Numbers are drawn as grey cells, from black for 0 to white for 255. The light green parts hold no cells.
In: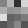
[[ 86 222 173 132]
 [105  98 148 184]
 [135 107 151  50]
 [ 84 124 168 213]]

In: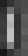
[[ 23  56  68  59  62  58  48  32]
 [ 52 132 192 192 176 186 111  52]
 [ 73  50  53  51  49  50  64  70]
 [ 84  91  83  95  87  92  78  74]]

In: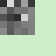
[[138 118  83 136  44]
 [ 90  93  62  85 217]
 [121 109  44 116  69]
 [110 125 208 115 159]
 [129 127 131 133  57]]

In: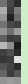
[[148 101  83  54  63 184  96 146 114 149 173 112]
 [155  59  66  61  79 142  59 111  72  33  60  71]
 [148  85  43 223  43  26  63 156  64 107 124  43]]

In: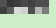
[[ 63  82]
 [ 92  53]
 [218  60]
 [208  73]
 [ 78  64]
 [184  77]
 [122  78]]

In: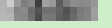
[[183 181 178]
 [182 174 205]
 [138 133 153]
 [135 138 125]
 [112 107 135]
 [ 74  83  61]
 [122 113 160]
 [119 112 151]
 [ 95  99  91]
 [ 87  81 124]
 [107 101 140]
 [124 121 137]
 [130 128 138]
 [158 159 150]]

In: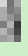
[[155 179 125 171 170 214]
 [170 143 178 149 122 115]
 [105  70  57 122 139 165]]

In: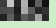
[[ 35  74  62]
 [ 95  79 198]
 [ 37  27  39]
 [ 91 171 176]
 [ 67  93  20]
 [163  38  95]
 [ 41  52  16]]

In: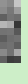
[[ 96 137 108  93 115 182  96 138 146]
 [ 60 114 113 109 117 170 116 120 136]
 [ 65 166  95 113  88  53 110 156 197]]
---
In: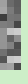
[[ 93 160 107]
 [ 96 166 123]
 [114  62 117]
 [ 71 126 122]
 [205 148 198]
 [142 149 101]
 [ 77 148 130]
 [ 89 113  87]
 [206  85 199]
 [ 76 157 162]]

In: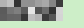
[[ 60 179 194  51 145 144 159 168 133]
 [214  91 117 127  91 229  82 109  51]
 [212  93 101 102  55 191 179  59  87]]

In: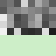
[[ 91 102 116  81 213 101 169 134]
 [145  88 127 132 149 135 128 108]
 [102 235 158  70  91 134 175  85]
 [122 214 164  78  88 147 169  74]
 [ 29 241  49 212  49  43  52 223]]

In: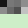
[[141  21 120 113]
 [193 140 105  80]]

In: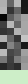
[[ 23 175 101 184]
 [ 25 181  54  99]
 [163   5  94 131]
 [167  63 184 101]
 [167  52  62 179]
 [196 178 102  52]
 [ 23  37 132  93]
 [160 186  71  84]
 [147 119  63 124]
 [156  39  58  45]]

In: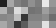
[[151  33 167 129 116 144 125 233]
 [134 179 125 221 189 115 119 158]
 [110 135 141 191  54 130 130 140]
 [146 168 142  56  92 142 142 225]]

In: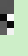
[[ 83  84]
 [ 84  83]
 [251   9]
 [ 11  91]
 [242  95]]

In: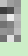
[[147 191 158]
 [157  60  80]
 [188 164 236]
 [178 114 130]
 [189 147 142]
 [128 111 224]]

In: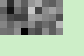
[[127 140  46 137  94 151 170 105  94]
 [136  91  18 108  80 199  67 140 160]
 [ 79 115  73  63  64 160 152 134 125]
 [182 133 101 129 111 139  87 108  92]
 [132 114 110 142   2  90  73 138  94]]
